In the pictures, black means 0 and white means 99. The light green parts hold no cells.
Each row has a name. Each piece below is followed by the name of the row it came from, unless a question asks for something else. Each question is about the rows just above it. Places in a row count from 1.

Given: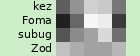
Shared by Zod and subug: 63
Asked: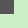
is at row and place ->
subug, 1
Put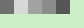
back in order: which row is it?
subug

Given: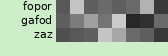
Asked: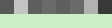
fopor
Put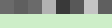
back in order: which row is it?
fopor
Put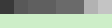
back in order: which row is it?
fopor
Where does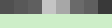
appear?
zaz

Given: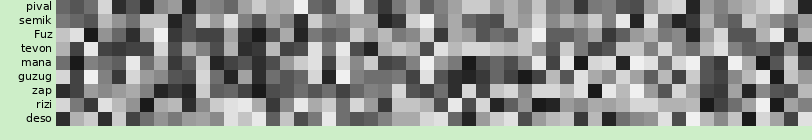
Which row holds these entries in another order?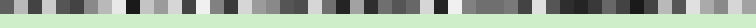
guzug
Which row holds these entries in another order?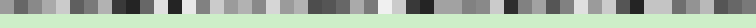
semik
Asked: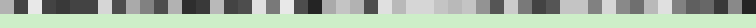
tevon
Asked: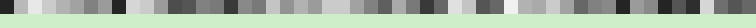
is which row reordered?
pival
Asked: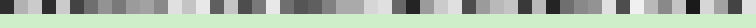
deso

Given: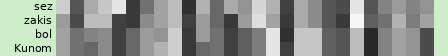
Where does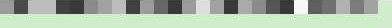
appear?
zakis
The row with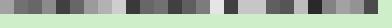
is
Kunom
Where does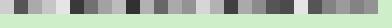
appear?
sez

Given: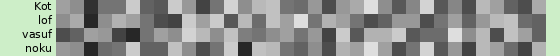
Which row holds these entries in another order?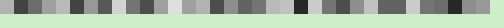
noku
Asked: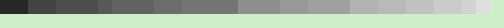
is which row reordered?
noku
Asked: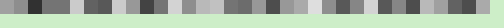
Kot
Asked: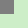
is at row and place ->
vasuf, 14
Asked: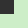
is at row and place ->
Kot, 3
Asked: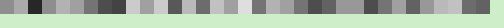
lof

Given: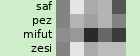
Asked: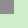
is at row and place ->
mifut, 1
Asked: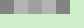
pez
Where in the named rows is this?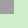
pez, 3
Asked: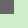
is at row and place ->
mifut, 4
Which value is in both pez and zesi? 51

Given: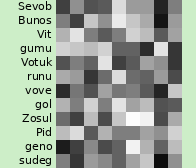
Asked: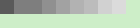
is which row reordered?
Pid
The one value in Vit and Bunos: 49
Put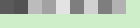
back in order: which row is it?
gol

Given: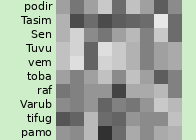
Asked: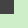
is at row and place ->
raf, 5
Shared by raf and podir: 46

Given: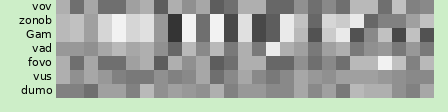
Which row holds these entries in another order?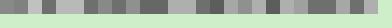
vov
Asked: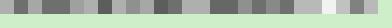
fovo
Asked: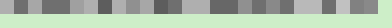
vov

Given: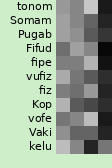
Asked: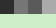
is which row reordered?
vufiz
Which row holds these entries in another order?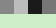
vofe

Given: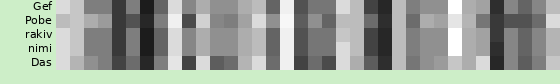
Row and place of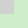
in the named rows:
Pobe, 11
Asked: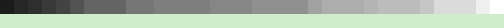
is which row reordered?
nimi

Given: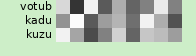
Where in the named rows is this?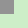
kadu, 1
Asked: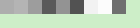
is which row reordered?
kadu
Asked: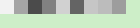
kuzu

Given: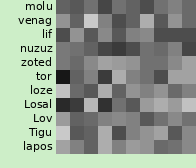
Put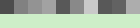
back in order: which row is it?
Tigu
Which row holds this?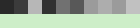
Losal
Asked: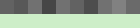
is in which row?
molu
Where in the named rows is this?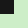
tor, 1
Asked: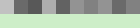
loze
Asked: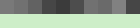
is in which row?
nuzuz

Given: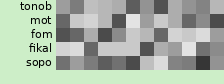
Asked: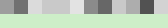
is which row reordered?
fikal
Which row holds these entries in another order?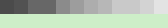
mot
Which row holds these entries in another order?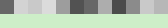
fom
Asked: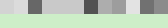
fikal
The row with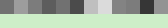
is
sopo
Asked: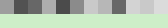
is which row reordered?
fom

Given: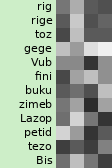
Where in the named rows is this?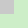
rige, 2
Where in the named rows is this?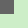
rige, 4
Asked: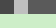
toz
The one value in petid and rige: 35

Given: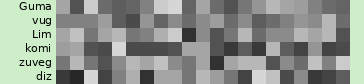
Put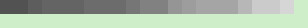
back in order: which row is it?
Guma
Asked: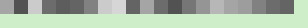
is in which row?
Guma
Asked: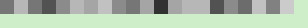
zuveg
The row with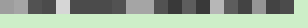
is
komi
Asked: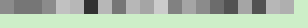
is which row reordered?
Lim

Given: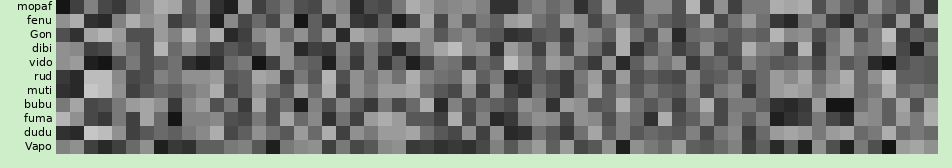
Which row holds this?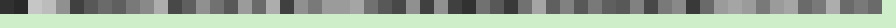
muti
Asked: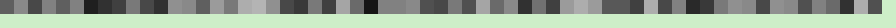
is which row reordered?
fuma

